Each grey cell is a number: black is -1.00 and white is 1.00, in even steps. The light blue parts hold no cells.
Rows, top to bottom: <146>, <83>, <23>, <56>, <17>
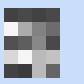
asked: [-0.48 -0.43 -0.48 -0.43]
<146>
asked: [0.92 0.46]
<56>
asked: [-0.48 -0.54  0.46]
<17>
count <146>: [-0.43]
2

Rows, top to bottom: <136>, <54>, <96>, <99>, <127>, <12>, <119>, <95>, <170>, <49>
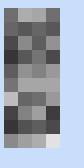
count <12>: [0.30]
3
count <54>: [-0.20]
2

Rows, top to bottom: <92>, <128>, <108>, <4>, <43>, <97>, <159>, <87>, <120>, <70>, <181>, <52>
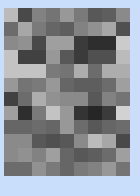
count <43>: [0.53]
3
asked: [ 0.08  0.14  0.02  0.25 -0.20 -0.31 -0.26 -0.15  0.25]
<181>
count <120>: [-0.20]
4
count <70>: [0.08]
3

